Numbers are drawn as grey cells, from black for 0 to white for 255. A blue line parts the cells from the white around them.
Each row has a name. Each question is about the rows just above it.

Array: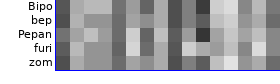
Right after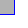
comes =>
[148]
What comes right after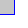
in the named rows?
[163]

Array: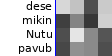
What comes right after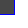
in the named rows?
[145]
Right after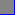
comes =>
[55]
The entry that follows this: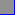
[138]
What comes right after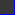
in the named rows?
[208]
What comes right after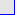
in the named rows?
[138]
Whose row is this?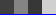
mikin

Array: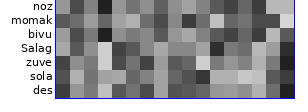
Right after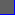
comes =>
[143]
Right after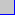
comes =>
[191]

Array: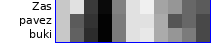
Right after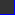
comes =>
[3]
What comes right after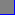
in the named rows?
[225]
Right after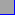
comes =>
[150]
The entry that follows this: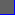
[44]
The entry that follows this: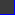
[10]
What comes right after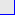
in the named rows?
[171]
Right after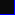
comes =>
[129]

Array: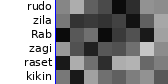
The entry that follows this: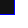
[96]
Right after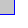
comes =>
[140]
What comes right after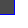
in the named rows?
[11]
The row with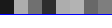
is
raset
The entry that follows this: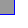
[81]
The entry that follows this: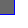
[126]
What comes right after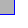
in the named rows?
[104]

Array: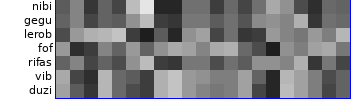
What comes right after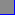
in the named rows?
[145]
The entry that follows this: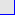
[38]
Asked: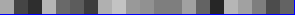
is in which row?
vib
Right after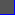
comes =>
[138]

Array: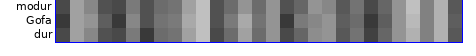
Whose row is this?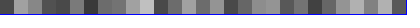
dur
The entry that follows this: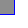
[148]
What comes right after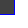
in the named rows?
[102]
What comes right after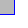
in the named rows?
[129]

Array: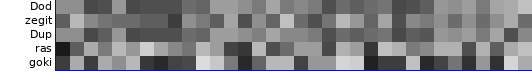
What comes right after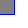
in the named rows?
[165]
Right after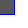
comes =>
[151]

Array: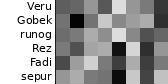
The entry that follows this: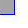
[172]
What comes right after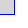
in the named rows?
[47]
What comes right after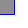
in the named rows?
[221]
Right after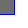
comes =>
[122]
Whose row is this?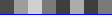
Fadi
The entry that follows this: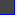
[193]

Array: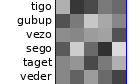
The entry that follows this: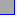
[135]
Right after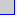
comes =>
[106]
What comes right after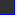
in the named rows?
[218]
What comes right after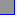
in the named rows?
[74]
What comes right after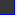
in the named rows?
[74]
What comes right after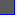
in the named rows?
[205]
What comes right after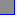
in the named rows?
[135]

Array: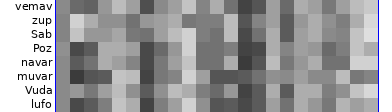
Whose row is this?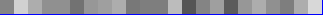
zup
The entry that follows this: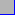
[159]
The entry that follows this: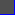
[138]
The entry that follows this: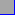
[120]
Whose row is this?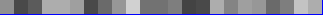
Poz
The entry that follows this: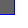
[151]

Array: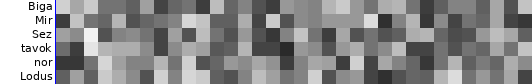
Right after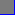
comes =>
[102]
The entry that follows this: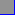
[61]
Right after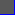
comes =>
[96]
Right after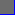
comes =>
[61]
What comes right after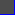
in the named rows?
[82]

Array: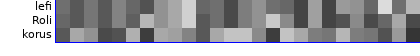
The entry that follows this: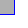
[61]
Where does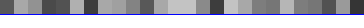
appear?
korus
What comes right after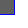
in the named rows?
[182]

